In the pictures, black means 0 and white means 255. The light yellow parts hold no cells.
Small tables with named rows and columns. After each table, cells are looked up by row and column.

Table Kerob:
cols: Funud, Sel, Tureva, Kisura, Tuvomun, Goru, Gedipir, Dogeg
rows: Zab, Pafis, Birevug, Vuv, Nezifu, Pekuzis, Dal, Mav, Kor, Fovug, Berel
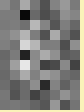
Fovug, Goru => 115
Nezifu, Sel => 116
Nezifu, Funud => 127
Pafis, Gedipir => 144
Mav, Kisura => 129
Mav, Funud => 105
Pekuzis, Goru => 144
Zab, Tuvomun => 81
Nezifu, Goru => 126
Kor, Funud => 109
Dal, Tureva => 231
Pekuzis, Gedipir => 91
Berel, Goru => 151
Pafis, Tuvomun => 77
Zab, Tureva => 169
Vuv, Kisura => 125
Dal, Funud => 109
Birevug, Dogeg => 103

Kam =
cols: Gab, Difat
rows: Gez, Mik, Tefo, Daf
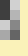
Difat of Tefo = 135
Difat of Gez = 209
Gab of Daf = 168
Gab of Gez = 61
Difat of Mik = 181
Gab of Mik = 63
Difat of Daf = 101
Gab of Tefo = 206
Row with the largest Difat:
Gez

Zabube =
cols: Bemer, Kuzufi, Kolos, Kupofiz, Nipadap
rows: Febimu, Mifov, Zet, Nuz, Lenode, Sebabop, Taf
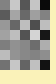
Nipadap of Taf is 18
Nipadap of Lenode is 174
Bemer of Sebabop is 188
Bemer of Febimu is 130
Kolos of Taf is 100
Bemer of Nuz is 162
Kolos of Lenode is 136
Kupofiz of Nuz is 212
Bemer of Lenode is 126
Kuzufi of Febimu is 200
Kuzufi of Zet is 103
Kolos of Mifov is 105
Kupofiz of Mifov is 159
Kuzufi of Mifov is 165
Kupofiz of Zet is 78
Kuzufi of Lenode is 145
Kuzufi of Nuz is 190

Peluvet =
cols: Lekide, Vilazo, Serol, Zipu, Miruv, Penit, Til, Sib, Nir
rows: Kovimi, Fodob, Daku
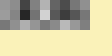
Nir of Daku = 127
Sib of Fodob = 86
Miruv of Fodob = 210
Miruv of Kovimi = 179
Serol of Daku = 175
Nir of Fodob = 119
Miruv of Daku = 122
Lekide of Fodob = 156
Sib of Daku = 152
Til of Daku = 185
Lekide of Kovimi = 152
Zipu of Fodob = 115

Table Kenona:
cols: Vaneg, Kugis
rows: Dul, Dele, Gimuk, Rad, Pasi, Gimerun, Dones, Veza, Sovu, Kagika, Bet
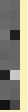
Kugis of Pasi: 101
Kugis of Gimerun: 101
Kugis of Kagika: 99
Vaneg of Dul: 107
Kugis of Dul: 104
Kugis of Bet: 69
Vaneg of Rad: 115
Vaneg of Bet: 19
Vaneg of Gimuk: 106
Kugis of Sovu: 102
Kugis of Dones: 103
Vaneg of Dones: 106
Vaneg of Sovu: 102
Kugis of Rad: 31
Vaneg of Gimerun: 99
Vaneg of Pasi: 104

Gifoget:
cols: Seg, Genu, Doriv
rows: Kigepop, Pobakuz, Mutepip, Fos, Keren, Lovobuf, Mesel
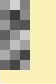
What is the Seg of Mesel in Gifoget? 102
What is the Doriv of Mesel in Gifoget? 158
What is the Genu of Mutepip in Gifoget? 91
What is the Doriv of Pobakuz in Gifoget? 137
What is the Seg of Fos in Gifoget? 96
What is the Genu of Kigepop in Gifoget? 210
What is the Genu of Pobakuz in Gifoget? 59
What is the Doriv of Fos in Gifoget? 201
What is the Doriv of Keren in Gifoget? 162
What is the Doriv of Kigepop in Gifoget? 128
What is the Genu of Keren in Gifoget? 190
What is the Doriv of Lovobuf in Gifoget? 69
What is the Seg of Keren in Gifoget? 131
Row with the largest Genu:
Kigepop

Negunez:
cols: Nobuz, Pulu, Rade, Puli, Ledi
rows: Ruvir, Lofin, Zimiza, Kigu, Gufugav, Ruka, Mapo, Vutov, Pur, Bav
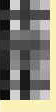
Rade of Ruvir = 61
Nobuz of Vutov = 19
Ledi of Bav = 205
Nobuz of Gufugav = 54
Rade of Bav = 49
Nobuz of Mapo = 35
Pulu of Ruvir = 211
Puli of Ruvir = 157
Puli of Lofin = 72
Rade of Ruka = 56
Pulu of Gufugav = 77
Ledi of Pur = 83

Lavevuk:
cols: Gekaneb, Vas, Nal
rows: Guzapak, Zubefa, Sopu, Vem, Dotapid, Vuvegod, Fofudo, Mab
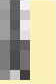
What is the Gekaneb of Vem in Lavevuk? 158
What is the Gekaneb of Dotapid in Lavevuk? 122
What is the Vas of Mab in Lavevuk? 199
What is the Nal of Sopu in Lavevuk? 235
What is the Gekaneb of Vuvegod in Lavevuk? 124
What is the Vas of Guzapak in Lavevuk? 95
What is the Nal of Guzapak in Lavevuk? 241

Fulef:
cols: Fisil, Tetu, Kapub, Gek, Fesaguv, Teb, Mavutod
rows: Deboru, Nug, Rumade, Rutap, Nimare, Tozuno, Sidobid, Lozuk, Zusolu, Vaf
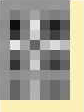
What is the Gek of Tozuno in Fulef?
180
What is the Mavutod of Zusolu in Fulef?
123
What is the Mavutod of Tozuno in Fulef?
117
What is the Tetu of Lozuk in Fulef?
139
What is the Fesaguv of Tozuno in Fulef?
117
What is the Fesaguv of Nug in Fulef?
134
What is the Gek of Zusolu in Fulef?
176
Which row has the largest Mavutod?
Nimare

